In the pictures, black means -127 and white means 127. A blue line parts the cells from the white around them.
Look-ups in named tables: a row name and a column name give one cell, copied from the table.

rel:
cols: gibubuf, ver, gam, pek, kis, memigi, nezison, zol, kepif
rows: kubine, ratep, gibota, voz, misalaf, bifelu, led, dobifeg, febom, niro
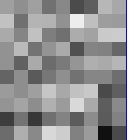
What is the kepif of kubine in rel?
40
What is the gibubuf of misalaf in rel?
18
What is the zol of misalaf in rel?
42
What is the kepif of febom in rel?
2
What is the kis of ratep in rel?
17
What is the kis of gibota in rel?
-15
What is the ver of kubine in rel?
15
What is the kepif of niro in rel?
-53
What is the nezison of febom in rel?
12
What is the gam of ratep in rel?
52
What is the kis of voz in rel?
42
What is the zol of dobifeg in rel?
-34
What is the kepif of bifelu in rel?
-17
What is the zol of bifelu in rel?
6
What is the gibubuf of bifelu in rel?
-27
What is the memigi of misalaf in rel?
21
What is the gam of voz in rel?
-12
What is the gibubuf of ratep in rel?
65
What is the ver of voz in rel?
58
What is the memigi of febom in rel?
-35
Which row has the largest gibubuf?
ratep

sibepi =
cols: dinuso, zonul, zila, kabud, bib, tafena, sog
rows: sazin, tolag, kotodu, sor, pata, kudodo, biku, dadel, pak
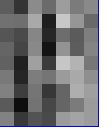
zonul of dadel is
-113
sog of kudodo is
15
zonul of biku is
-65
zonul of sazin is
-75
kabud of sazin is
-20
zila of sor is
9
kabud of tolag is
-97
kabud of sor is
-107
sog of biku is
31
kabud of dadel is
-56
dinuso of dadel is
-37
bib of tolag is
71
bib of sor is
19
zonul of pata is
-95
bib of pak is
27

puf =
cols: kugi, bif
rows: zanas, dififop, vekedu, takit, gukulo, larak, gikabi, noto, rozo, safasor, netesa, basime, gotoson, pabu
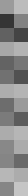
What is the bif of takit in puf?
51
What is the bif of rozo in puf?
-35
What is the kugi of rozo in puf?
-4
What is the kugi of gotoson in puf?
55
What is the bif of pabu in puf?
69
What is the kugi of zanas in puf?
27
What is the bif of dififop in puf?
2
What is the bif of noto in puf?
26
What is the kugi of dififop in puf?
-74
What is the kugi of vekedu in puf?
-30
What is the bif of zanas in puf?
60
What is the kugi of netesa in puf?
8
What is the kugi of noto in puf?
-18
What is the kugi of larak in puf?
-14
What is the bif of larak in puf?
-46
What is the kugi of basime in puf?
5
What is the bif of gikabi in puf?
52
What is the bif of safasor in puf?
54
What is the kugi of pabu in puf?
6
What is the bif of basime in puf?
-22

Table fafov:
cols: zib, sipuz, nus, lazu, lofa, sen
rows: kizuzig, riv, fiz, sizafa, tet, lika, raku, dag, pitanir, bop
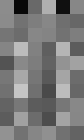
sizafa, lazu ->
-32
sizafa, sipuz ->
60
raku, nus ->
-15
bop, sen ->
-28
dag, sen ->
8
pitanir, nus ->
-19
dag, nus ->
-35
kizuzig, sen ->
7
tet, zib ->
-44
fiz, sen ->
-1
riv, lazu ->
7
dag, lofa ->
-8
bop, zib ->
18

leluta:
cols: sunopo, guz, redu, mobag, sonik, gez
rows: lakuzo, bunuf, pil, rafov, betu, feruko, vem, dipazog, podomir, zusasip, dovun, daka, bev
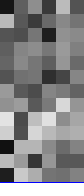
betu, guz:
9
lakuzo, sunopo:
-105
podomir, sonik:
13
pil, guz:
-49
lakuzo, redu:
14
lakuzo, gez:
-44
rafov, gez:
0
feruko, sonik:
-58

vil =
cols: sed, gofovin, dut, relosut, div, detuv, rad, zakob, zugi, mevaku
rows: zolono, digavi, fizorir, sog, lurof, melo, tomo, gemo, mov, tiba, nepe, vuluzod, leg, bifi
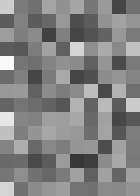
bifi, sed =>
84
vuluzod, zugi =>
41
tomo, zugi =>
50
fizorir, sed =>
29
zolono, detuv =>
38
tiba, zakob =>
35
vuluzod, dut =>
-54
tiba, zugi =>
-41
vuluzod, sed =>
-22
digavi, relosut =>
-24
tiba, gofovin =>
-1
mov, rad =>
-23
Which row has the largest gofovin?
nepe

